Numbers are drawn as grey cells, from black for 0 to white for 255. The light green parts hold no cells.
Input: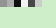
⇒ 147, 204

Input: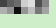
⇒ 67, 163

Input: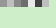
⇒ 150, 190

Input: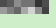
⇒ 77, 65

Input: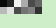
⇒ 8, 49

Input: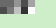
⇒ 105, 252

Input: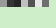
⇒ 153, 111
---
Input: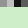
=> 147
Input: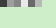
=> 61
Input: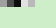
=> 160
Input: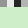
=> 148
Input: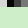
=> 213
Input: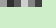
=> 159
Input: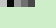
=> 196
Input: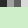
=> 42
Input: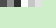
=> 78
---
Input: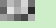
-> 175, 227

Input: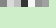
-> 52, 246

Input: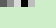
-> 218, 218

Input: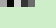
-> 213, 213

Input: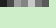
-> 132, 200

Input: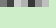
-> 178, 206

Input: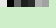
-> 30, 231
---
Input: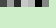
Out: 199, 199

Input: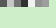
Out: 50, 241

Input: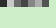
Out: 70, 201

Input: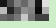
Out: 143, 223

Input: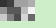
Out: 89, 243

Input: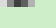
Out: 64, 219
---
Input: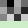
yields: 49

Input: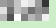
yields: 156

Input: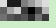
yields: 113

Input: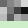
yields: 173

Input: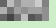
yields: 101

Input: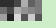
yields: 202

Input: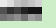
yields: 157
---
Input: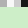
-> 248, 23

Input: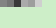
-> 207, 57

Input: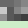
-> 201, 62

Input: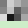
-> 220, 24

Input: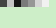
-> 241, 22

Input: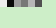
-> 236, 10

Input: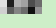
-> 224, 16

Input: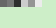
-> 235, 47
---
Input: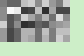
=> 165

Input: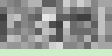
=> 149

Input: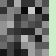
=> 160

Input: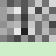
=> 71

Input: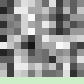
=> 223
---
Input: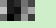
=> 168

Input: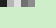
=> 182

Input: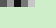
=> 159

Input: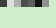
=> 175

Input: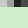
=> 159

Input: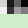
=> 211
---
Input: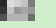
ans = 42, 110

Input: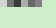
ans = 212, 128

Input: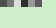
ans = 78, 91

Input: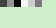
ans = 65, 120

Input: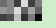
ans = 110, 6

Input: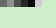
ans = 103, 206

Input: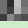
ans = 110, 78

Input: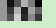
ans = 150, 53

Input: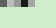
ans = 96, 165
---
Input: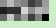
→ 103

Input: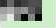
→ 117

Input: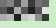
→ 32

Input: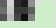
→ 69

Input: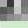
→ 152

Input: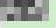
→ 136

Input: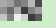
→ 240

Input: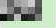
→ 186

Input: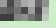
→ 131
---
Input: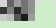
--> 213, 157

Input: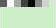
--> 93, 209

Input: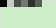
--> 6, 91

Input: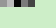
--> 150, 68

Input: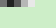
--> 116, 232

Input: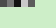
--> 75, 91

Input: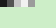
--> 25, 155
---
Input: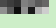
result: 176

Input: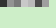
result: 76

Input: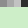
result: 194

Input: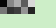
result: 148

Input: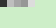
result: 150

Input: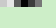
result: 60

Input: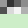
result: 244
